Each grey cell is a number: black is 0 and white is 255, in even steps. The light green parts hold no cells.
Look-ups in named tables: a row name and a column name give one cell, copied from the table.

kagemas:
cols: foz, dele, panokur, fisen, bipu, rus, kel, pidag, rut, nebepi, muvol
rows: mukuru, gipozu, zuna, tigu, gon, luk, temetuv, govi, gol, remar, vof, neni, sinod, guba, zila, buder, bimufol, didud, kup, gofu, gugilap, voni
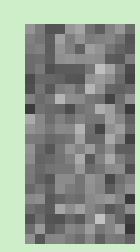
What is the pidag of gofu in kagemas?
194
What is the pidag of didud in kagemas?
144
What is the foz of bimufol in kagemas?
105
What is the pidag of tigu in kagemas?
140
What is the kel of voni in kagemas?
135
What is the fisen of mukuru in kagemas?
85
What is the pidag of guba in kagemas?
130
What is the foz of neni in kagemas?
122
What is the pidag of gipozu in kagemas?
129
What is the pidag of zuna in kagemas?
146
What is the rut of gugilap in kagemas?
133
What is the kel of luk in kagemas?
146
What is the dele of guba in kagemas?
100

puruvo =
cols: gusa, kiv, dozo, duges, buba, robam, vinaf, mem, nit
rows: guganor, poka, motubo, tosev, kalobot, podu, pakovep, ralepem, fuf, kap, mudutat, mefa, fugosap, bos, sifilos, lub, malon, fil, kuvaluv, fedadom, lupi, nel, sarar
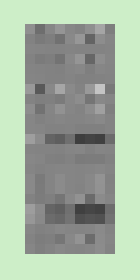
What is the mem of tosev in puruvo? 141
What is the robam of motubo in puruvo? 131
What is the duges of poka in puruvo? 113
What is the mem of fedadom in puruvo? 81
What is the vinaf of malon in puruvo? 136
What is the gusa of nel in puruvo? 131
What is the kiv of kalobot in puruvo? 131
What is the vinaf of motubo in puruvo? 131
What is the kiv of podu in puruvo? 132

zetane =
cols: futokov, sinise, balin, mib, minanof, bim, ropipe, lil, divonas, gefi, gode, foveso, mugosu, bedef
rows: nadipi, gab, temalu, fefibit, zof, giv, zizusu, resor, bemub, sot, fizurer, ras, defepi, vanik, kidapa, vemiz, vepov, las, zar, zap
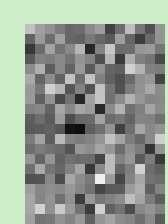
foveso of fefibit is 128
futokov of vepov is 157
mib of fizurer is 87
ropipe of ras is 132
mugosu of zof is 130
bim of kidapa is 164
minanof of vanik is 113
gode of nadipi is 189
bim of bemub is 166
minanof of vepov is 151
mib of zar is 202
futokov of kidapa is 112
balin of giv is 140
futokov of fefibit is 89
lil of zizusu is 194
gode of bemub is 114
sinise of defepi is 124
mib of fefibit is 138
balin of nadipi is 144
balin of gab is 109
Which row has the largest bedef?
ras

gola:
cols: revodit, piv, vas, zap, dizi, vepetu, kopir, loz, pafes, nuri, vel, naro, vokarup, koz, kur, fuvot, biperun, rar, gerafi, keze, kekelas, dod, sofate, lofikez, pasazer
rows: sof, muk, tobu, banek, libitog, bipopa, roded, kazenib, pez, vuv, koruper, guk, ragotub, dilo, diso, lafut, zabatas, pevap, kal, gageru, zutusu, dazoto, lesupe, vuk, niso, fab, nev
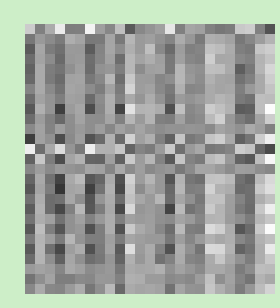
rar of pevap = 120
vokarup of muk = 159
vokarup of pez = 181
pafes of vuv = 165
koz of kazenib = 147
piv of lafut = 169
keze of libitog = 189
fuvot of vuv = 161
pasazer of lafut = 216
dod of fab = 132
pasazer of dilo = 247
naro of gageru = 154
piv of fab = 143
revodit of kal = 92
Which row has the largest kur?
sof

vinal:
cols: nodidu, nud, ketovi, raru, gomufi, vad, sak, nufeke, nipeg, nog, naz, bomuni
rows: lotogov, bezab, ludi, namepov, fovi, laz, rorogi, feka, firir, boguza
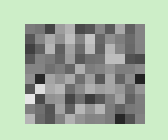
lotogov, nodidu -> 123
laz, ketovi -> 164
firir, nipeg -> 124
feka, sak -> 61
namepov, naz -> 82
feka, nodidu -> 230
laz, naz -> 141
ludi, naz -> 104
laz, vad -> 111
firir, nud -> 112
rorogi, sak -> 176
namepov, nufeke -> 115
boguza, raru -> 130
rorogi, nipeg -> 166
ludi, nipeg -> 182
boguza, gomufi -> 177
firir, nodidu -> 127
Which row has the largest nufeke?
firir

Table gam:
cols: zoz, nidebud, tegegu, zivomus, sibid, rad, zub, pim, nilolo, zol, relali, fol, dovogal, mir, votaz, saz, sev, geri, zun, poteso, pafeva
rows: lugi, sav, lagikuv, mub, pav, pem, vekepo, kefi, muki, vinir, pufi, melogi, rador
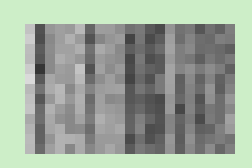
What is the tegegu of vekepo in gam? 171
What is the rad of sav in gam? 155
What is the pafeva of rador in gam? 127
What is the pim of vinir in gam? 175
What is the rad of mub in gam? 151
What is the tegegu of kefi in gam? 152
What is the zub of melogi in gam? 122
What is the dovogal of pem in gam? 81
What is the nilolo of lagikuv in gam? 157

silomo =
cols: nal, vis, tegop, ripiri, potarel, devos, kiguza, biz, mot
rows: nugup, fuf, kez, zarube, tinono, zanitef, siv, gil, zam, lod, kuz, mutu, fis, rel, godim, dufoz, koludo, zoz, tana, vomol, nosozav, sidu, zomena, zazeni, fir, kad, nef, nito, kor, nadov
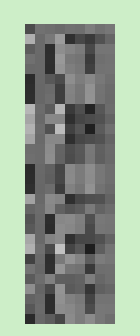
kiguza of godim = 141
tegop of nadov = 93
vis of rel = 108
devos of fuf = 72
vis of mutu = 106
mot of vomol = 117
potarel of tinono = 126

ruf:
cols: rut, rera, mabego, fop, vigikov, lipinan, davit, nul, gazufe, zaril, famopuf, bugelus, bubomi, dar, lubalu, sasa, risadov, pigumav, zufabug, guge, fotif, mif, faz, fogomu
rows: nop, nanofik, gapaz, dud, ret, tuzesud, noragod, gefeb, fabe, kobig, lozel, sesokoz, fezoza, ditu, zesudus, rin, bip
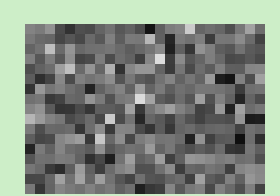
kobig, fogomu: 30
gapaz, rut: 100
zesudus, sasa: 61
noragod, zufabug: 118
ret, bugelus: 150
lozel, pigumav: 93
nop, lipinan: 79
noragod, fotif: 106
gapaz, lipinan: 104

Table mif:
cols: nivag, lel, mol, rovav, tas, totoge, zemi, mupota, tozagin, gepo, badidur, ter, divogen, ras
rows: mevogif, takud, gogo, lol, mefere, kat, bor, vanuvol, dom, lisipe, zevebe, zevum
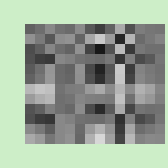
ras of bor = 133
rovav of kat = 107
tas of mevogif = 107
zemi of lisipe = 110
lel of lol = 62
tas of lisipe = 129
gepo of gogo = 187
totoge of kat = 144
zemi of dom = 76
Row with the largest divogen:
bor

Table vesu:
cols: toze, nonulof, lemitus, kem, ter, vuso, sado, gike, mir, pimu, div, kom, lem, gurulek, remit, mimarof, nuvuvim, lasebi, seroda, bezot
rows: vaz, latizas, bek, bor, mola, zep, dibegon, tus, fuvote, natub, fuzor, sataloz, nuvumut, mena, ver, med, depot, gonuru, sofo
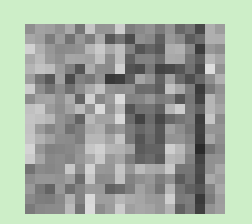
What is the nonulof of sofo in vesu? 136
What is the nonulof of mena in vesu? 165
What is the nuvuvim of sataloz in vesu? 131
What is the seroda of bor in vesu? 183
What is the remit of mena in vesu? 183
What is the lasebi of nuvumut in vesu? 42
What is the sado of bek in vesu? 181
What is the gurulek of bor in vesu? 110
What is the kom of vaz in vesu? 137
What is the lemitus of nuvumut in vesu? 129
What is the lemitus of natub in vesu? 182
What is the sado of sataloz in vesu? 183
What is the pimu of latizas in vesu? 118
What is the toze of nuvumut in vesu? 212
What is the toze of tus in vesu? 140

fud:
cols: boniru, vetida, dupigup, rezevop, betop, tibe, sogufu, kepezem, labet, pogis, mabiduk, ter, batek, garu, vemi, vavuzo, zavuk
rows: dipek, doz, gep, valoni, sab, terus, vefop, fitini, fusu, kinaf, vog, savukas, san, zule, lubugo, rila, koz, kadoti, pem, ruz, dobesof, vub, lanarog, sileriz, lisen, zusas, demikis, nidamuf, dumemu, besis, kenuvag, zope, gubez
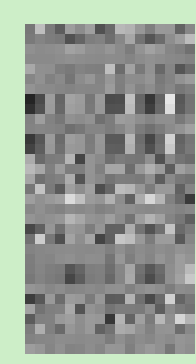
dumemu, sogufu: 147
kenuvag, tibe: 141
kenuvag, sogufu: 153
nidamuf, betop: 156
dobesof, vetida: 97
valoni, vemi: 137
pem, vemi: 137
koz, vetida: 195
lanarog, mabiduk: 131
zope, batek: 135
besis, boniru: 92
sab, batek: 146
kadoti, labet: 177
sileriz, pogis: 151
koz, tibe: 141
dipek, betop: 157
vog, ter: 124
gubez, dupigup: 133
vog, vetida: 134

